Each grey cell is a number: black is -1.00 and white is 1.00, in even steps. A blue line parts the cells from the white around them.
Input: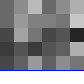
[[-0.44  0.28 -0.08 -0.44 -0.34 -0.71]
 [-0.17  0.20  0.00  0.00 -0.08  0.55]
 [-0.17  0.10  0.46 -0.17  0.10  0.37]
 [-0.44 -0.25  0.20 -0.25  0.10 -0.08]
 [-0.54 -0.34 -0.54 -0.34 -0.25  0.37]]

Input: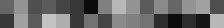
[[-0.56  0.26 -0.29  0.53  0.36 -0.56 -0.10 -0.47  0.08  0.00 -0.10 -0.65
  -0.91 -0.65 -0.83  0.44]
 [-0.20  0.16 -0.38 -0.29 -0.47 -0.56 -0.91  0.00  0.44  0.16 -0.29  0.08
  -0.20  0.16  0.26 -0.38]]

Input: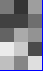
[[ 0.84  0.59 -0.41]
 [-0.22  0.33  0.15]
 [ 0.50  0.05  0.75]
 [-0.49 -0.49 -0.14]
 [-0.04 -0.59  0.24]]

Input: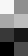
[[ 0.32  0.48]
 [ 0.94  0.12]
 [-1.00 -0.40]
 [-0.56 -0.82]]

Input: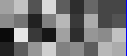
[[-0.92  0.80 -0.55 -0.83  0.26 -0.65  0.18  0.09  0.52]
 [ 0.26  0.52 -0.35  0.71 -0.27 -0.65 -0.19 -0.45 -0.45]
 [ 0.09 -0.09 -0.74  0.01  0.44 -0.55  0.35 -0.45 -0.35]
 [-0.74 -0.27  0.18  0.62  0.01  0.09 -0.27  0.44  0.35]]

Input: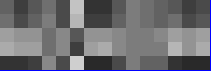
[[ 0.34  0.25  0.25 -0.13  0.07 -0.51  0.25  0.34  0.07 -0.03 -0.03 -0.03
   0.43  0.15  0.34]
 [ 0.25  0.15  0.15 -0.13  0.07 -0.32  0.15  0.15  0.07 -0.03 -0.03  0.07
   0.25  0.15  0.25]
 [-0.13 -0.42 -0.23 -0.03 -0.42  0.43 -0.51 -0.51 -0.23 -0.03 -0.13 -0.23
  -0.13 -0.42 -0.32]
 [-0.23 -0.51 -0.32 -0.13 -0.42  0.53 -0.60 -0.60 -0.32 -0.03 -0.13 -0.23
  -0.32 -0.51 -0.42]
 [-0.60 -0.60 -0.51  0.07 -0.42  0.62 -0.68 -0.68 -0.42 -0.03 -0.23 -0.23
  -0.60 -0.68 -0.68]]

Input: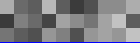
[[-0.54  0.00 -0.17 -0.46  0.28  0.10 -0.08  0.28  0.52 -0.27]
 [ 0.36 -0.17 -0.27  0.44 -0.27 -0.54 -0.37  0.10  0.10  0.36]
 [-0.08 -0.27 -0.37  0.18  0.00 -0.37  0.18  0.28  0.18  0.52]]

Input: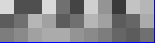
[[-0.02  0.08  0.26  0.34  0.34  0.16  0.08 -0.02 -0.20 -0.28 -0.12]
 [-0.28 -0.12  0.43  0.26 -0.28 -0.12  0.43  0.26 -0.28 -0.20  0.34]
 [ 0.70 -0.38 -0.38  0.70 -0.12 -0.47  0.62  0.16 -0.55  0.53  0.43]]
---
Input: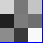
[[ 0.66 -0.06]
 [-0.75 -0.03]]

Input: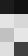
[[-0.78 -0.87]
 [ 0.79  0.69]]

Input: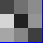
[[-0.46 -0.11]
 [ 0.67 -0.74]]

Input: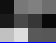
[[-0.88 -0.06]
 [-0.80 -0.43]]

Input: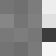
[[-0.08 -0.12]
 [ 0.05 -0.08]]

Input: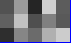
[[-0.36  0.21]
 [-0.25  0.51]]
